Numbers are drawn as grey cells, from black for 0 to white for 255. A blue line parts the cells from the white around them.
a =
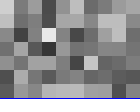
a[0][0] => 207
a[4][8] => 107
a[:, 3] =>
[75, 77, 232, 54, 162, 90, 181]
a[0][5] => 190
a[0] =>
[207, 123, 156, 75, 146, 190, 107, 123, 155, 166]
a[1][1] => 111
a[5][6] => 102
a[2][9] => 110
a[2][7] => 160
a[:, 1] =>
[123, 111, 66, 165, 116, 172, 152]
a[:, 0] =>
[207, 191, 137, 112, 144, 79, 91]
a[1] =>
[191, 111, 126, 77, 166, 168, 135, 189, 189, 137]

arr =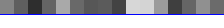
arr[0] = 132
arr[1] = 95
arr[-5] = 155
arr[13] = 101
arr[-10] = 87

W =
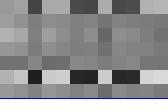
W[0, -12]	153
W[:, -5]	[172, 117, 103, 113, 125, 203, 108]
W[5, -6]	37
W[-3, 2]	134
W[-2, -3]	43
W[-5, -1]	114
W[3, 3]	142
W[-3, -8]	111
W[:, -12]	[153, 158, 178, 150, 114, 178, 152]
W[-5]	[178, 167, 128, 158, 141, 128, 141, 103, 142, 137, 126, 114]
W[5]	[178, 195, 31, 202, 206, 39, 37, 203, 40, 43, 212, 217]
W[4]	[114, 114, 134, 108, 111, 136, 133, 125, 131, 135, 118, 118]
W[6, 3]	150
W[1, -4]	130
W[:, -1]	[181, 121, 114, 122, 118, 217, 123]
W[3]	[150, 146, 124, 142, 134, 126, 128, 113, 134, 129, 129, 122]
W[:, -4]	[73, 130, 142, 134, 131, 40, 137]
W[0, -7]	75

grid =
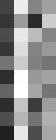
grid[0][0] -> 66
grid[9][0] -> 32
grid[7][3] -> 158
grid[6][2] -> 166
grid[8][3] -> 176
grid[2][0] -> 75
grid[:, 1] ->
[236, 155, 231, 220, 204, 253, 255, 195, 181, 231]
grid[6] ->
[100, 255, 166, 117]
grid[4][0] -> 116
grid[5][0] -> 46

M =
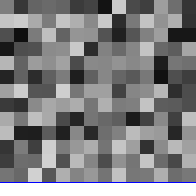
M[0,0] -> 126
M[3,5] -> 201
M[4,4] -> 162
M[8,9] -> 27
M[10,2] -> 63
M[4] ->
[182, 99, 156, 143, 162, 75, 137, 135, 147, 136, 146, 29, 118, 112]
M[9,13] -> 147
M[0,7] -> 19
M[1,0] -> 196
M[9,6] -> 41
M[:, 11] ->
[158, 146, 158, 104, 29, 17, 183, 93, 137, 154, 139, 107, 175]
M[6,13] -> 77
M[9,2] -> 30
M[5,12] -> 79
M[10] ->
[53, 124, 63, 206, 124, 152, 173, 116, 197, 159, 49, 139, 185, 160]
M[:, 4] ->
[100, 196, 99, 142, 162, 124, 207, 157, 74, 32, 124, 81, 175]
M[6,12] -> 46
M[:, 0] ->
[126, 196, 79, 23, 182, 36, 160, 58, 170, 188, 53, 61, 117]
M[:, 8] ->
[202, 44, 32, 106, 147, 102, 66, 124, 94, 129, 197, 145, 194]
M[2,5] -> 149
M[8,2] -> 191
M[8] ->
[170, 120, 191, 169, 74, 37, 117, 104, 94, 27, 66, 137, 64, 191]
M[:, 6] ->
[67, 137, 147, 44, 137, 96, 160, 118, 117, 41, 173, 133, 152]
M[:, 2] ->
[100, 170, 123, 81, 156, 44, 85, 138, 191, 30, 63, 107, 209]
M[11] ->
[61, 109, 107, 209, 81, 186, 133, 76, 145, 117, 197, 107, 72, 177]
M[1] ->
[196, 203, 170, 124, 196, 175, 137, 201, 44, 121, 195, 146, 175, 50]
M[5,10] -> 120
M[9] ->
[188, 31, 30, 92, 32, 136, 41, 110, 129, 187, 160, 154, 38, 147]
